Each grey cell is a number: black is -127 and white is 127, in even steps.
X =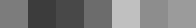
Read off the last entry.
27
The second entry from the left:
-67
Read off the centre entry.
-19

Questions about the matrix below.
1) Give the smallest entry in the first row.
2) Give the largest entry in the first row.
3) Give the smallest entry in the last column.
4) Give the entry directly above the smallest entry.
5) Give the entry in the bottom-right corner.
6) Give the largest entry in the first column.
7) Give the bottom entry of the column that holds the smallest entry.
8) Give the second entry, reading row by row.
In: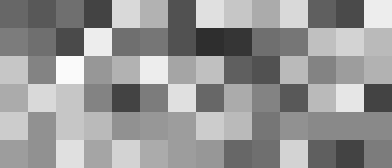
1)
-60
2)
109
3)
-60
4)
96
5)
-3
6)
76
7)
23
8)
-39

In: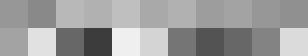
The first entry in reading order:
23
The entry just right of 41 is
49
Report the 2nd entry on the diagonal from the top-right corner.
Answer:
3
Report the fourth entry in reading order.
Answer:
49
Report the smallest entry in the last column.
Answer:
16
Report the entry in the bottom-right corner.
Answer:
91
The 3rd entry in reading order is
56

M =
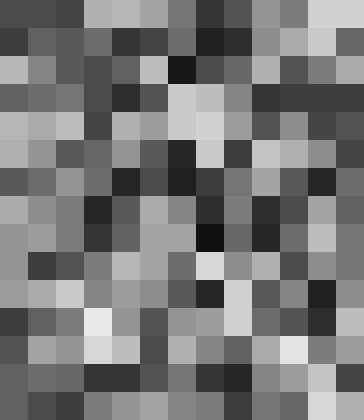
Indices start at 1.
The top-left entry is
-52
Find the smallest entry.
-111
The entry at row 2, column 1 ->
-66
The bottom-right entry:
48
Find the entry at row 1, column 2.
-52
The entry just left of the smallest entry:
36
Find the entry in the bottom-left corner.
-30
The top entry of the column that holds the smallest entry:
-74
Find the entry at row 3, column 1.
54
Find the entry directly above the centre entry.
-95
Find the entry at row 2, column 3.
-38
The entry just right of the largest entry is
20
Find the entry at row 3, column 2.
5
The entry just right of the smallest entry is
-24
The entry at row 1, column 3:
-58
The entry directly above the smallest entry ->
-81
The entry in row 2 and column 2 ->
-30
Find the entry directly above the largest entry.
5
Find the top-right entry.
81
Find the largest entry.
106
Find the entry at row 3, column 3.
-38
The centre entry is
5
